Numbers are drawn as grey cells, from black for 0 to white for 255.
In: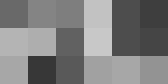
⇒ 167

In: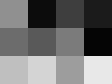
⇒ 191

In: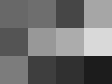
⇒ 124

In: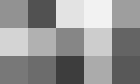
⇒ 120

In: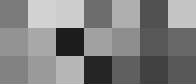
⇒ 129

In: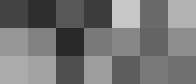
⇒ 171

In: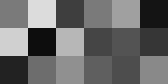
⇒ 34

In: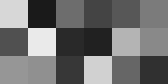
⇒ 150

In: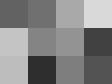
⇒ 189

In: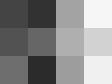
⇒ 110
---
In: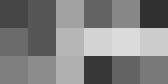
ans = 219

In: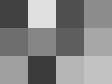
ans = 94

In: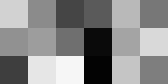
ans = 164

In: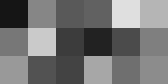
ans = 75

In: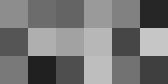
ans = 70

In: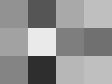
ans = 126

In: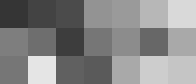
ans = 103

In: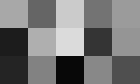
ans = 52

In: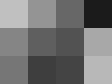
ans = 82

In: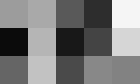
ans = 68
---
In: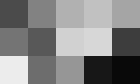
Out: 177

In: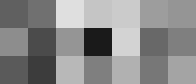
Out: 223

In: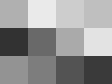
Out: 205

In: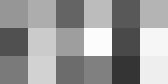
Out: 100

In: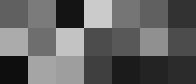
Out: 20

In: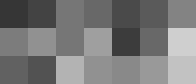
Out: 118
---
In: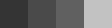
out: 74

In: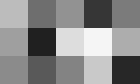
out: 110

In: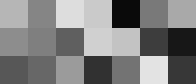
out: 133

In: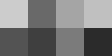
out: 105

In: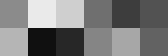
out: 234

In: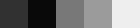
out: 9

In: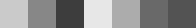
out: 135

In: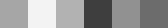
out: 243
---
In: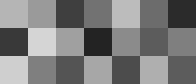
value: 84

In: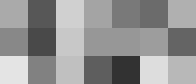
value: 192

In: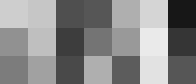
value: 73

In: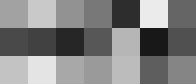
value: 168

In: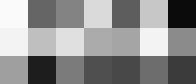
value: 123

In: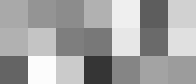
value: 203

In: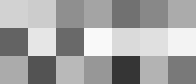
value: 185

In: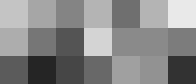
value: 70
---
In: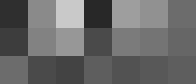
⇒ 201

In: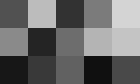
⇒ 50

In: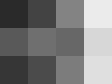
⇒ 131

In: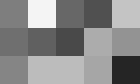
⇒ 103

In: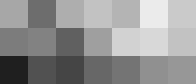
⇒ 174

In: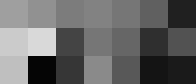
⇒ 124

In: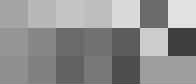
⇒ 197

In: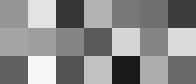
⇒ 53
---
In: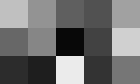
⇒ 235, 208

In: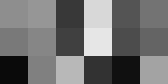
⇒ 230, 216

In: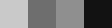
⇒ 201, 143

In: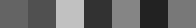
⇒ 193, 133

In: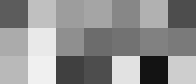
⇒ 240, 233

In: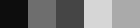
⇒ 214, 170

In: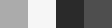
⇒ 246, 171
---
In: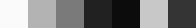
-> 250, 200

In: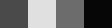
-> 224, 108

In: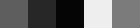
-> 238, 123

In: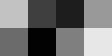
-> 231, 194

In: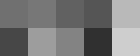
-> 206, 185

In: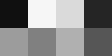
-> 246, 218

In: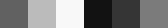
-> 248, 187

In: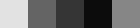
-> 226, 134

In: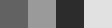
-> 225, 154
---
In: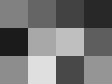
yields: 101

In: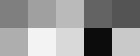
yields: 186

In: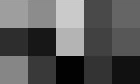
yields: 202

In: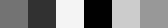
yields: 1

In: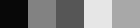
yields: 86

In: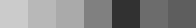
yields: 49

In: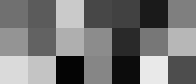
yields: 65
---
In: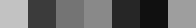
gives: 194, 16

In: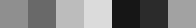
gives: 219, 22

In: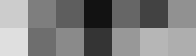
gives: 223, 18

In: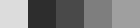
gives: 220, 45

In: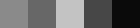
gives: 195, 10

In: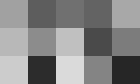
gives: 218, 38
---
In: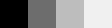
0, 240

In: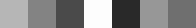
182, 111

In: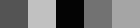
84, 165

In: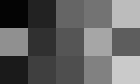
4, 202

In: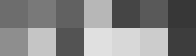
109, 61

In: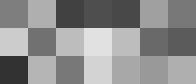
126, 175
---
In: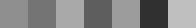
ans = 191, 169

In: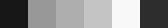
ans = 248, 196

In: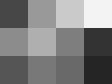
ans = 243, 202

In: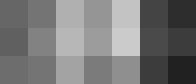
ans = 203, 195

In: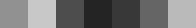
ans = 200, 186

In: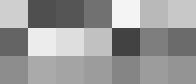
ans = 244, 236

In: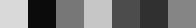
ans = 217, 198

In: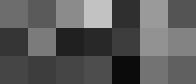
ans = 194, 154

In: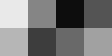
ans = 233, 182
